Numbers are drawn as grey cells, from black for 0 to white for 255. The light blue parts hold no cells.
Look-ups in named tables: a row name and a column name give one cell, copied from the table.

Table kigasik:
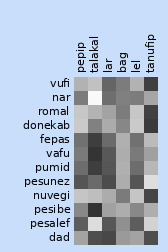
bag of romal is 124
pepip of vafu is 122
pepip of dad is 163
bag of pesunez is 173
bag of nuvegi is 123
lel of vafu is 122
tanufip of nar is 166
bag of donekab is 135
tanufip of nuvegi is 69
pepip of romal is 199
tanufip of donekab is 59

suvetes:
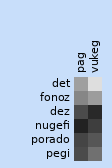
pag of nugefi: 34
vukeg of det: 222
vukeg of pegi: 112
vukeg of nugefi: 62
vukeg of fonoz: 156
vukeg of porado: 86
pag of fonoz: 134
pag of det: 159
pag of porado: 69
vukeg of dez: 41
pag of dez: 75
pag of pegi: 75
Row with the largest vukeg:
det

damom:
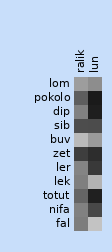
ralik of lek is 127
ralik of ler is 132
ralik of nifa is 129
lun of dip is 30
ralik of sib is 77
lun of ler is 57
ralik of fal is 125
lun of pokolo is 26
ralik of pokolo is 94
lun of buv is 154
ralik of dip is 129
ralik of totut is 101
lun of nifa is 72
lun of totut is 32
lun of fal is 195
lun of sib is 76
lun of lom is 141
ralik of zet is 62
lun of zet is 45
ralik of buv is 186
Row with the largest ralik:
buv

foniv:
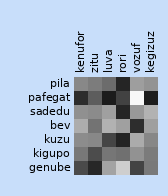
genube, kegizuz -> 121
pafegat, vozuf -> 248
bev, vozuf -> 45
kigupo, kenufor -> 120
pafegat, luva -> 28
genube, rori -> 206
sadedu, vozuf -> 152
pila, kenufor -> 136
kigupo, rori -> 112
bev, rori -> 160

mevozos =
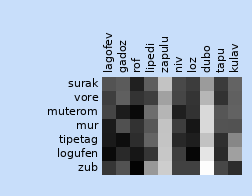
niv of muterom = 31
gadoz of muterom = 28
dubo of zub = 253
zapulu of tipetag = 196
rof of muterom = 9
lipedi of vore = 62
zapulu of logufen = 199
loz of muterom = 50
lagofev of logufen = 10
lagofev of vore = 62
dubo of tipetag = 194
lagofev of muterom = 69
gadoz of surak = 91
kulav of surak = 99
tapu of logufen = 42
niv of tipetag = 40
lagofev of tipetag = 26

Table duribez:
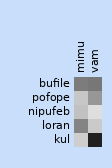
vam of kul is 33
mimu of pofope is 199
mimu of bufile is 124
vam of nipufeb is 222
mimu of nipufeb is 193
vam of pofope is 151
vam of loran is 202
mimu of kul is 206
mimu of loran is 132

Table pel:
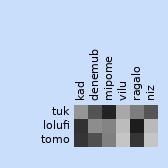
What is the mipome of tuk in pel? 35
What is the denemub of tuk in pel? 83
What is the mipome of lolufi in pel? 132
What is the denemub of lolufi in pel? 141
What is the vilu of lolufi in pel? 188
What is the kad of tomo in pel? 53
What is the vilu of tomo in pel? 197
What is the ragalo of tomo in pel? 53
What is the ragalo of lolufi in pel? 29
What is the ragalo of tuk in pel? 125
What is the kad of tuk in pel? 149
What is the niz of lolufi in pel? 185
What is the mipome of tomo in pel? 128
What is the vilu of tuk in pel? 168
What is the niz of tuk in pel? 85
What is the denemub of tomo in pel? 80
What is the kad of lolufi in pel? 50
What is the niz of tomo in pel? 197

